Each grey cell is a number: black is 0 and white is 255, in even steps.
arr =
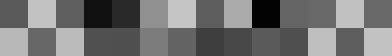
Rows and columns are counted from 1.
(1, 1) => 89
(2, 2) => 103
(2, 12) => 191
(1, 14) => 105
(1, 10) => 3
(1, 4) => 16
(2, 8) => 62
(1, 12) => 104
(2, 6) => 124

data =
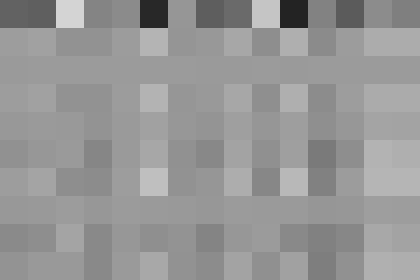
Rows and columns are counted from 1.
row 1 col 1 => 98
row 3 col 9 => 154
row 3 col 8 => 154
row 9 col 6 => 143
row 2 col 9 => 167
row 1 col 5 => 139
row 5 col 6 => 161
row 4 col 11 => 175
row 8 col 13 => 151
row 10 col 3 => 153
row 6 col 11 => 159
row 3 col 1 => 154
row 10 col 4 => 137
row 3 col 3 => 155
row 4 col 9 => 167
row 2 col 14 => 172
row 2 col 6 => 180
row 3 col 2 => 155
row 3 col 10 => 155
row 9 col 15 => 163
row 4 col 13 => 157
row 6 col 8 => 136
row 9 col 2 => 142
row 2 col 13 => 156
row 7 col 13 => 156
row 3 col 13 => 155
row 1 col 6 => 40
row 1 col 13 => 91
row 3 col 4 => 155
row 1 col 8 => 94
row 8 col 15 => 157
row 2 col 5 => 156
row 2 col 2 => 161
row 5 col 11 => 158
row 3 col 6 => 155
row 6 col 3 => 154

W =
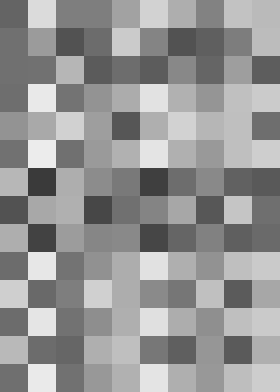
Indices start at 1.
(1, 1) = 100
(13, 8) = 150
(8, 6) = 132
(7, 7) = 109
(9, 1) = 174
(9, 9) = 95
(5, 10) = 110
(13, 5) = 191
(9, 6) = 70
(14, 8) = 152
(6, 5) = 177
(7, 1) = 183
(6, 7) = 176
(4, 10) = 203
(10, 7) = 175
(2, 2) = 155
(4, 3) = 115
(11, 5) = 173
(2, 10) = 188
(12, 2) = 229
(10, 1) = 108
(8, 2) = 168
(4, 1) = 110
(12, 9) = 191
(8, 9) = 197
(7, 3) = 174
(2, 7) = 82
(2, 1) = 112
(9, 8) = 129
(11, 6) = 138
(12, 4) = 142
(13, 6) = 119
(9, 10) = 106
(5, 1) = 147
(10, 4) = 145

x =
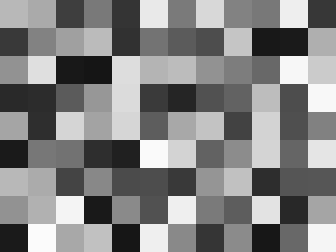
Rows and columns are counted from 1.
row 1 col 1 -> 184
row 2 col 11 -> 26
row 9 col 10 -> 23
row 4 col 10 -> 189
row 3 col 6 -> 180
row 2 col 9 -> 197
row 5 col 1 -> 165
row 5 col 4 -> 163
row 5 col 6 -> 93
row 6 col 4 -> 46
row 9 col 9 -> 139
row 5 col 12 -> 129
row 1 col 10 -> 120
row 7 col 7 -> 57
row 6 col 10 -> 212
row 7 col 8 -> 149
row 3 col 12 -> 203
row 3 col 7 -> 188
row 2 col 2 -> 130
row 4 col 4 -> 151
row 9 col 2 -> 251
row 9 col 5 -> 22
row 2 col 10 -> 24
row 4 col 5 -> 219
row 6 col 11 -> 101
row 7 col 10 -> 45
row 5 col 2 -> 46
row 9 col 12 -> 245
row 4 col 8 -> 81
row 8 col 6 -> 81
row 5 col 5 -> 214
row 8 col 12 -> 165
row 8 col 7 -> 239
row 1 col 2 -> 170
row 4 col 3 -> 91
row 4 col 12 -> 248
